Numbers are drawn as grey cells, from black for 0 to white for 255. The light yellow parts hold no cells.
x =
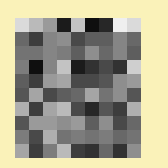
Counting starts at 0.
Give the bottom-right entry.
142
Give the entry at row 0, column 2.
154
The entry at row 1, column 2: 133
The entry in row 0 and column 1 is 186
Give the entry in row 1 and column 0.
104
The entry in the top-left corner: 218
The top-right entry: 218
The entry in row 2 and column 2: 133
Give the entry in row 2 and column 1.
115
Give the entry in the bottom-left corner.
165
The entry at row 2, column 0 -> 115
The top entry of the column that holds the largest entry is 239
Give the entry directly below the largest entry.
133

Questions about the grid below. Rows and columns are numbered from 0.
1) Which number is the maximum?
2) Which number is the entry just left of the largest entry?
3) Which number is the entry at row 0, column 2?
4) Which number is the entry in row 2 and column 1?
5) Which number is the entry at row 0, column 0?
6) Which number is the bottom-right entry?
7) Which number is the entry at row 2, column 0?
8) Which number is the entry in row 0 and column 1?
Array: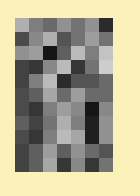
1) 205
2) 115
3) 106
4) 157
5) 175
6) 115
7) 145
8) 126

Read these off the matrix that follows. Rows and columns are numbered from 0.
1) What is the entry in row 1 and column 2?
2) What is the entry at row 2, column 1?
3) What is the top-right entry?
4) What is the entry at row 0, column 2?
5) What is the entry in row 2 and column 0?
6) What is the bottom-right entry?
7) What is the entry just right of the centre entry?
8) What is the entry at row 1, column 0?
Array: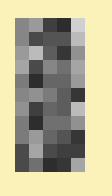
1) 84
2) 187
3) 208
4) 63
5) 154
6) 165
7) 93
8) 134

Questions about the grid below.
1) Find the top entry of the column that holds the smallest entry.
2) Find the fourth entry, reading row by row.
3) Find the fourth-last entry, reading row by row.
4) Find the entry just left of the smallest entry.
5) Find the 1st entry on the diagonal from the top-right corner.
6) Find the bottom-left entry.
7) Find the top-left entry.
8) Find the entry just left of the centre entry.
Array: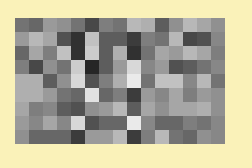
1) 72
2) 144
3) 115
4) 204
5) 144
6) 144
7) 115
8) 126

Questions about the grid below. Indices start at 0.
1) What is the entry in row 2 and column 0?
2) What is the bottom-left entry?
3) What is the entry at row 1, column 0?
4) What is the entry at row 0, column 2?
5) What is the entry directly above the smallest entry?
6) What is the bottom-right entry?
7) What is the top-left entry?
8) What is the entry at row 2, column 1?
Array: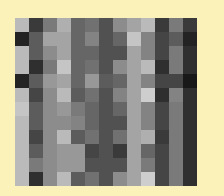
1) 186
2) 186
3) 35
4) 122
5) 47
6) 47
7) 186
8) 92

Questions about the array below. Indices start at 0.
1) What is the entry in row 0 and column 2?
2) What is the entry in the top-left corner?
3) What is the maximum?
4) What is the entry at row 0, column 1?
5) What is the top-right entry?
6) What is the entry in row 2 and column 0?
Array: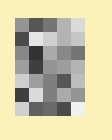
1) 117
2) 148
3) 240
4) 86
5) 218
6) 136

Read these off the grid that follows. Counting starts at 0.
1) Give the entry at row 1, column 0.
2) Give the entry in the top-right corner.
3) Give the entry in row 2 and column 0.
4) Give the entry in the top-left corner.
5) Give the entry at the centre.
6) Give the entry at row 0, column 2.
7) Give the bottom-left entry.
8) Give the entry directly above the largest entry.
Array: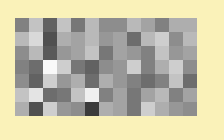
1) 185
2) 174
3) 141
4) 129
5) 141
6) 98
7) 174
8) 89
